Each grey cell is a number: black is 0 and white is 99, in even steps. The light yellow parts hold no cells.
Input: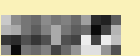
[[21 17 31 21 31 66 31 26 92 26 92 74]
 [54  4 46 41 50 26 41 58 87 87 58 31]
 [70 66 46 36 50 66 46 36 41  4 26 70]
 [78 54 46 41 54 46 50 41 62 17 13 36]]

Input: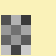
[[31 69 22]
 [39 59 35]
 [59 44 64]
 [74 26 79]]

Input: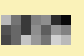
[[27 40 76 59 45 81 72]
 [32 40 22 55 36 59 50]
 [72 45 22 50 55 17  3]]

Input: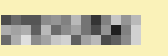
[[29 41 33 33 54 58 50 72 45 20 50 77 58 72]
 [41 67 86 54 63 77 81 37 63 72 29 37 54 81]
 [67 63 67 37 72 41 54 63 45 29 58 12 50 81]]

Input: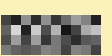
[[26 13 56 17 56 21 42 61 51 13]
 [30 61 26 61 21 47 30 17 34 38]
 [38 83 13 79 30 70  8 26 66 75]
 [47 38 34 38 51 47 26 51 47 26]]

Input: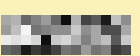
[[40 35 10 22 14 26 45 40 60 45 50 22 30]
 [60 74 95 45 50 55 55 78 55 65 30 30 65]
 [65 69 40 50 60 40  6 69 26 35 10 74 55]
 [91 87 91 83  6 78 83 69 50 65 74 35 78]]
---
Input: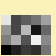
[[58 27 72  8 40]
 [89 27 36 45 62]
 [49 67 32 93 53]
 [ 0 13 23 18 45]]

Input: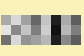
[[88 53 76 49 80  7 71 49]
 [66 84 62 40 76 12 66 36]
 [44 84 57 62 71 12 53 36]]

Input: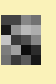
[[ 9 57 72 67]
 [26 26 52 44]
 [44 22 35  9]
 [76 22 31 52]
 [48 62  5 17]]

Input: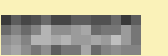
[[60 65 55 46 55 36 46 46 65 41 51 55 51 51]
 [55 60 51 70 70 65 70 60 60 65 60 74 60 46]
 [41 51 41 51 70 55 55 60 65 41 46 46 60 46]
 [22 36 27 31 41 27 27 36 36 31 31 41 22 36]]

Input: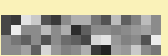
[[27 22 88 78 32 22 54 68 68 46 32 73 37 50 73 54]
 [54 54 63 37 83 59 50 54 68 22 13 63 59 78 54 46]
 [27 92 54 54 73 54 68 17 37 54 54 50 54 59 63 54]
 [54 46 37 54 32 54 42 37 27 83 88 59 50 54 32 92]]

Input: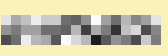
[[30 43 92 71 66 34 97 84 71 11 34 57 48 30 79 48]
 [88 66 75 92 79 79 43 38 57 97 62 43 71 52 62 88]
 [57 48 62 62 43 43 38 71 25 66 48 20 75 84 30 52]]
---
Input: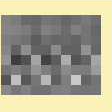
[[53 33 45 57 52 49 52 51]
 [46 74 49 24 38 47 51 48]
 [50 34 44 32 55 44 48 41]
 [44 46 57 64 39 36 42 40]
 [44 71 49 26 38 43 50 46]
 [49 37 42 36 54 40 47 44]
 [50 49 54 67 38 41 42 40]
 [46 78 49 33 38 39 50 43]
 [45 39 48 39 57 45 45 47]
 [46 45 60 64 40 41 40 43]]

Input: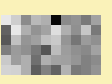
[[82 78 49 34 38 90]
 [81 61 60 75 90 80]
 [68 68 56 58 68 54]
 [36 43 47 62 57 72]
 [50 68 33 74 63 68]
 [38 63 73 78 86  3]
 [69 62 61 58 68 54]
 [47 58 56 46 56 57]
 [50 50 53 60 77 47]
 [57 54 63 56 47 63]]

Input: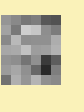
[[44 60 57 65 53 63 58]
 [68 65 55 66 72 47 53]
 [58 56 45 75 55 80 46]
 [70 40 56 61 56 77 49]
 [56 16 23 62 56 55 34]
 [53 49 36 69 67 48 32]]

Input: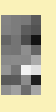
[[55 34 58 53 46 39 50 51]
 [62 35 46 54 45 45 48 48]
 [42 54 94 53 55 29 36 47]
 [64 12 87 66 39  7 32 35]]

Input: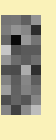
[[51 30 61 50 30 57 77 39 48 45]
 [25 39 38 36 29 42 31  3 57 46]
 [54 33 50 52 67 36 35 59 52 37]
 [73 52 44 36 18 43 35 45 17 57]]

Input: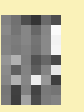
[[47 46 52 54 58 51 50 53 50]
 [24 25 69 37 69 47 48 45 44]
 [63 50 52 51 49 50 52 52 30]
 [29 26 92 36 32 44 45 40 20]
 [48 47 59 51 40 53 53 52 41]
 [51 45 24 90 28 95 94 97 30]]
